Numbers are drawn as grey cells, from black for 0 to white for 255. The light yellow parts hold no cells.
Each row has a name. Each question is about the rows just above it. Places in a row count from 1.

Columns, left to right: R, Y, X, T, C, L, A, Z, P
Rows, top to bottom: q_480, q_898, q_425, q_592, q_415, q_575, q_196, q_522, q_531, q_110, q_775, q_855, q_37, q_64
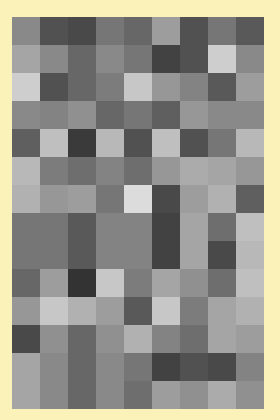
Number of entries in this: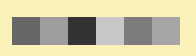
6
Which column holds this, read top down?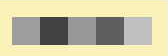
L
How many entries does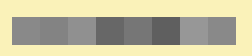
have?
8
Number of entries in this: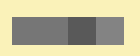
4
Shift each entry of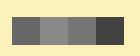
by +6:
[109 143 124  72]
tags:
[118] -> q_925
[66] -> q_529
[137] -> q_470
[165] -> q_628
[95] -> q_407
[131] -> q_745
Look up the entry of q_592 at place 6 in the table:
q_407
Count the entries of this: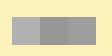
3

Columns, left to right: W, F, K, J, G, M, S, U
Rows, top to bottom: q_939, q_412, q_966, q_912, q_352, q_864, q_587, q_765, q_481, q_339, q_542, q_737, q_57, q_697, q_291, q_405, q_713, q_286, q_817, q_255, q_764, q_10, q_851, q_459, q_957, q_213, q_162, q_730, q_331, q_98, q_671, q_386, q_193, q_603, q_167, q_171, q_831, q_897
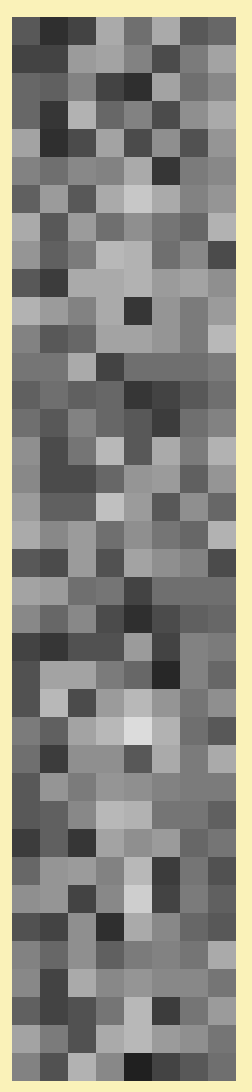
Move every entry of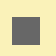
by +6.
[109]
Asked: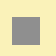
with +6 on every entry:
[149]
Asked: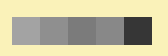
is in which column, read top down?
K
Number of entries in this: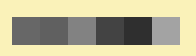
6
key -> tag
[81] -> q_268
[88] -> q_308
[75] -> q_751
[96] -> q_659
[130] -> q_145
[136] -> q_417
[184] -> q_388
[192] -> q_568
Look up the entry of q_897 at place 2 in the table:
q_268
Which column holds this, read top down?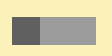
K
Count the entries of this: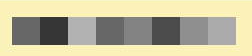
8

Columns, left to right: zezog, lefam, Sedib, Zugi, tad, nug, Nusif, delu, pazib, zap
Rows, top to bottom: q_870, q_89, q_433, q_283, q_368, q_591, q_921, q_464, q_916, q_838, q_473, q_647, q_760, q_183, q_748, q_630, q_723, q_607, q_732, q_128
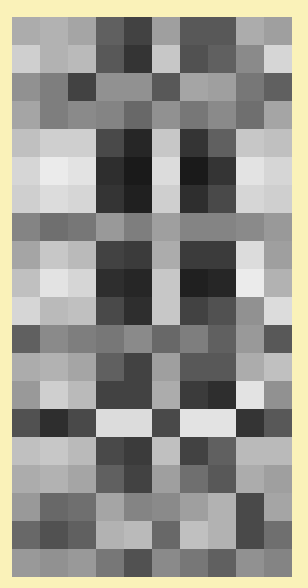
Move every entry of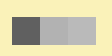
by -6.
[ 90 172 180]
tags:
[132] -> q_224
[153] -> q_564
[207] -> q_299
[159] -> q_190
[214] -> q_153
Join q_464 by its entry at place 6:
q_190
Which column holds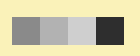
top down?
lefam
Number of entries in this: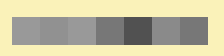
7

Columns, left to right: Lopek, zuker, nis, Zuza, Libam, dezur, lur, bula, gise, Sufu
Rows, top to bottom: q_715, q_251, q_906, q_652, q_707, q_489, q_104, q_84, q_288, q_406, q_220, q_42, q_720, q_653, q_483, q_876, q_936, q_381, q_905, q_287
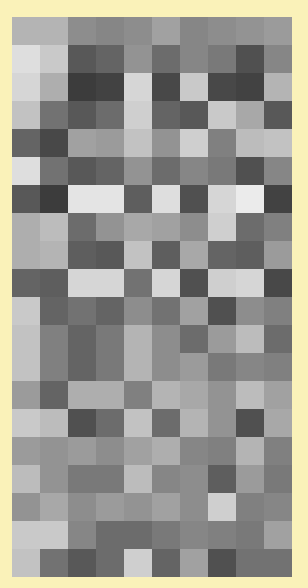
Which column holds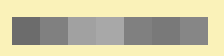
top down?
Sufu
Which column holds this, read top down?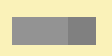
bula
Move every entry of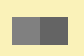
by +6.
[134 106]

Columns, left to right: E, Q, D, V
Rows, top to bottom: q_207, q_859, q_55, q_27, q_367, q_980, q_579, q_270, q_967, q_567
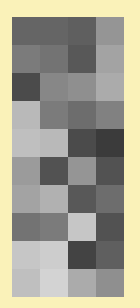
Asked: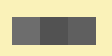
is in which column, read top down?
V
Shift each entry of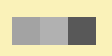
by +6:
[169 183  94]
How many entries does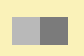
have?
2
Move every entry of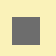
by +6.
[115]
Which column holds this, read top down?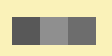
D
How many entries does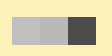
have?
3
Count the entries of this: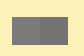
2

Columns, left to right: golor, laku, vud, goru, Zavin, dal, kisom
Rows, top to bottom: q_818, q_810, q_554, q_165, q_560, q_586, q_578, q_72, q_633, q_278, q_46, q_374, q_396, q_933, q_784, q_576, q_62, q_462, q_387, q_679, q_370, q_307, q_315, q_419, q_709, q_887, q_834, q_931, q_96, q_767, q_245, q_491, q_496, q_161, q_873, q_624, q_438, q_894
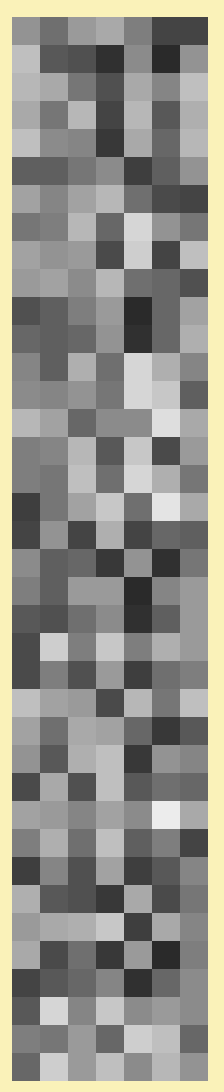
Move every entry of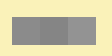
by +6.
[145 139 153]
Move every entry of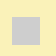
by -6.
[200]

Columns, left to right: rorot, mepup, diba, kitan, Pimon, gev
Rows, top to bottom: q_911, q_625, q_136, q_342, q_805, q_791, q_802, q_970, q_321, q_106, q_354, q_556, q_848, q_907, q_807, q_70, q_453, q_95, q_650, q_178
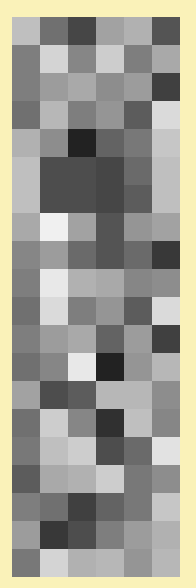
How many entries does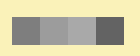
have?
4
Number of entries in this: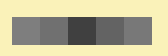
5
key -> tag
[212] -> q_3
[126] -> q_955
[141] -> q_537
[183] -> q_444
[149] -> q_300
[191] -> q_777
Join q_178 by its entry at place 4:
q_444
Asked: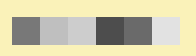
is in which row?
q_70
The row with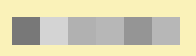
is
q_178
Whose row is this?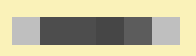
q_802

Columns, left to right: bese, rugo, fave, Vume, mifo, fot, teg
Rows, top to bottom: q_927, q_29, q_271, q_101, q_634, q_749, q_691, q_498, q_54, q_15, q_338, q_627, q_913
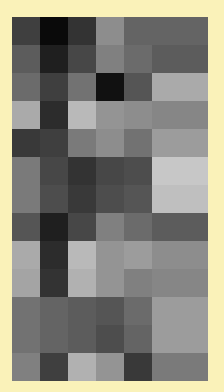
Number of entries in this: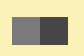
2
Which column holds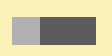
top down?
fave
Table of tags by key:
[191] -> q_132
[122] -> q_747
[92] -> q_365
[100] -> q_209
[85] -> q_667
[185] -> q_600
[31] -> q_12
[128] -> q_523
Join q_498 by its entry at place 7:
q_365
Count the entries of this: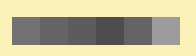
6
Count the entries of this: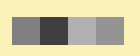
4
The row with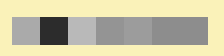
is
q_54
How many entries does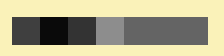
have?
7

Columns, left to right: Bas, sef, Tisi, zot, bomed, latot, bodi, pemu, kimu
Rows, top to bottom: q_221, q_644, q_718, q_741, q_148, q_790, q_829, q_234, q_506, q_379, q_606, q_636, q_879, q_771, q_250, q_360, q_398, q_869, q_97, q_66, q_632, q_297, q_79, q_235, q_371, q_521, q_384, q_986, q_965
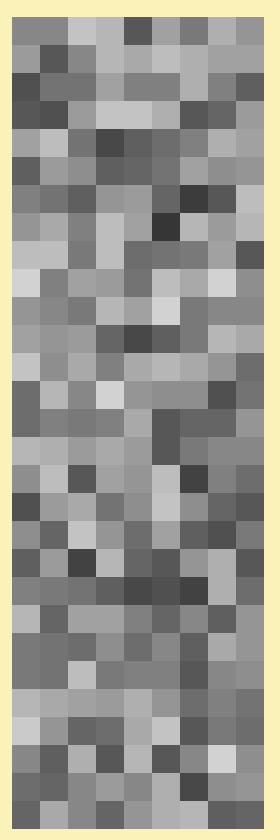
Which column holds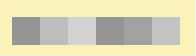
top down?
Bas
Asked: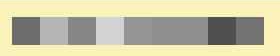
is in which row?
q_771

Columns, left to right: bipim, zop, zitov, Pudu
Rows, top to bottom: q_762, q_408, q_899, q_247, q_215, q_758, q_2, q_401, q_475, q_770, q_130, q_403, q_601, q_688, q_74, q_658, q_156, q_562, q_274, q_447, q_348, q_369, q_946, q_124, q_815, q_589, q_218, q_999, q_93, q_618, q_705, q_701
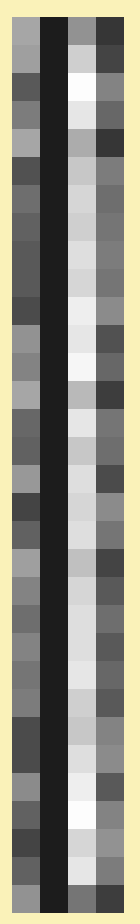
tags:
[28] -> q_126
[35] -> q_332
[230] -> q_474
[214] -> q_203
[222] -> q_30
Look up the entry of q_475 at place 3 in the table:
q_30
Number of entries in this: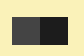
2
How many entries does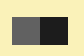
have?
2

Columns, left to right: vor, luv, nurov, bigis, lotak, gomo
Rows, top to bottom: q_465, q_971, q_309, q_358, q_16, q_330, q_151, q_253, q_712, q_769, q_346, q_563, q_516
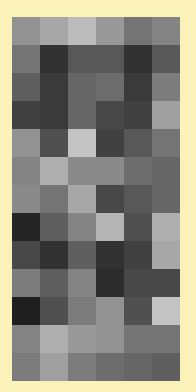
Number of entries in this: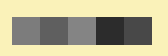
5
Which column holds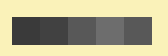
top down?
lotak
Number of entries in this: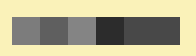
6
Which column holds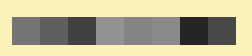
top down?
vor
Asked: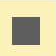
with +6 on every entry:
[101]
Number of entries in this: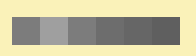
6

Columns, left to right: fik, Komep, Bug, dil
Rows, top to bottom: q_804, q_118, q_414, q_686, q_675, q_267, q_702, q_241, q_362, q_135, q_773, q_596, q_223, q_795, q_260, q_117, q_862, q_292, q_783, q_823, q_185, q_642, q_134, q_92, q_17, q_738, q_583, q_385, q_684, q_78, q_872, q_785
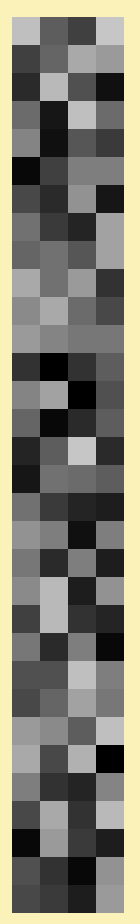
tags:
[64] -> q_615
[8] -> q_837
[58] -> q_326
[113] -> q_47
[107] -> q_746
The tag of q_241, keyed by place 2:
q_326
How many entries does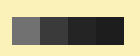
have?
4
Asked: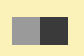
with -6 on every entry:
[148  52]

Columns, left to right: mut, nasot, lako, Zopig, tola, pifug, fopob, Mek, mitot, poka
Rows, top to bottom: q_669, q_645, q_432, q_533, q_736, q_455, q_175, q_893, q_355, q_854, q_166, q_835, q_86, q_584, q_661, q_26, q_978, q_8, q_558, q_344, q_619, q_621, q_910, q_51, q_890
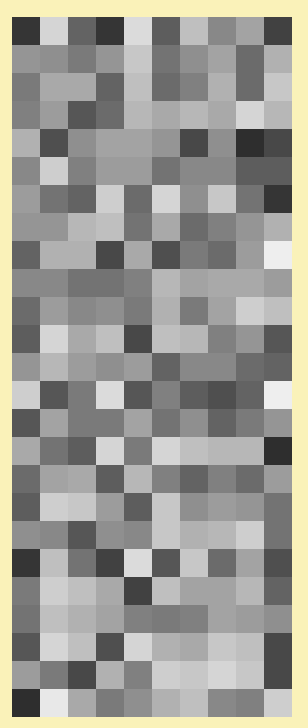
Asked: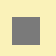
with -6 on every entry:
[116]
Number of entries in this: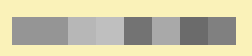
8
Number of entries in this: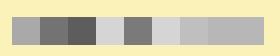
9
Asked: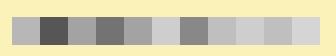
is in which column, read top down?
nasot
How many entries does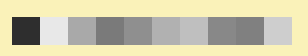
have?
10
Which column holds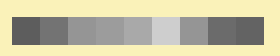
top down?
mitot
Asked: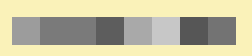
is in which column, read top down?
lako

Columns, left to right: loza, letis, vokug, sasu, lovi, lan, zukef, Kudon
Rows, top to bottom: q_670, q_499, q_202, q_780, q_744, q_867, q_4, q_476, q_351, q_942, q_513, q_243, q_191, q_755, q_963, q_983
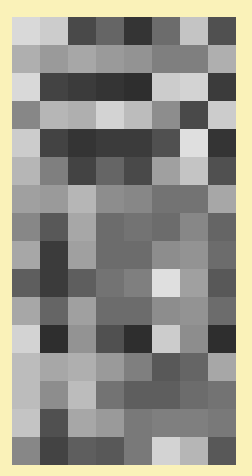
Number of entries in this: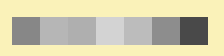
7
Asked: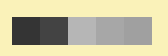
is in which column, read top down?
vokug
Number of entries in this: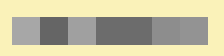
7

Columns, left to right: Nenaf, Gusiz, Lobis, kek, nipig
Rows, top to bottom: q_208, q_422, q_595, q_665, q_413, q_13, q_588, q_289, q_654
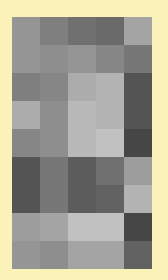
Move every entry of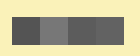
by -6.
[ 78 113  86  92]
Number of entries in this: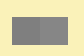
2
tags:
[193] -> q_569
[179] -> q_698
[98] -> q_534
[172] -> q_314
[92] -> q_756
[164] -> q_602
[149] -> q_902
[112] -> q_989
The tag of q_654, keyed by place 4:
q_602
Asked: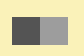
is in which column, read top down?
Nenaf

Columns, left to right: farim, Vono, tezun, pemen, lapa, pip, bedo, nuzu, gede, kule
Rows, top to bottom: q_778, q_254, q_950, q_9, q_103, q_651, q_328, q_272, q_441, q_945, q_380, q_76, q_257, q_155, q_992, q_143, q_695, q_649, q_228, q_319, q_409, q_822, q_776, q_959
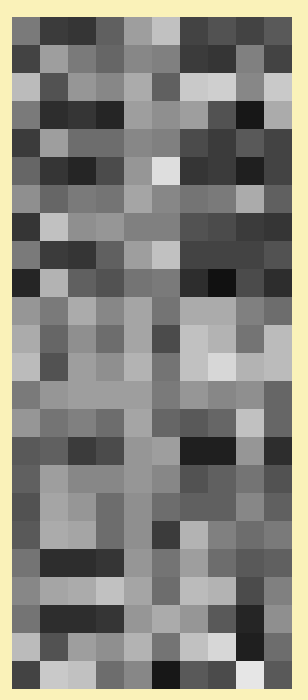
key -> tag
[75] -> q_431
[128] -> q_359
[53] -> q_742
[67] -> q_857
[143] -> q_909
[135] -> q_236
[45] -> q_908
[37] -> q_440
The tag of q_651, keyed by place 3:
q_440
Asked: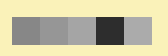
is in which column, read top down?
tezun
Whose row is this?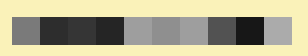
q_9
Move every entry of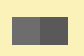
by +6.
[115  95]

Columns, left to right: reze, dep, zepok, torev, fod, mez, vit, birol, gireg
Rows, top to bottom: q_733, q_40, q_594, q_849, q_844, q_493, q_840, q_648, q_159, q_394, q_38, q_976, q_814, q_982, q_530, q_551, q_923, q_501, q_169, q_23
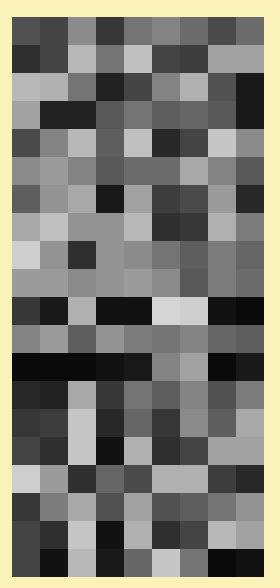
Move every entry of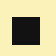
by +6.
[24]
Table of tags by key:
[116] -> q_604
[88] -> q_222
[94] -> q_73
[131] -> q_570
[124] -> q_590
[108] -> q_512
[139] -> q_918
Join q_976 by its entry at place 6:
q_604
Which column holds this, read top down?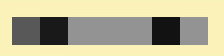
torev
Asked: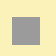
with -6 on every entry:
[149]

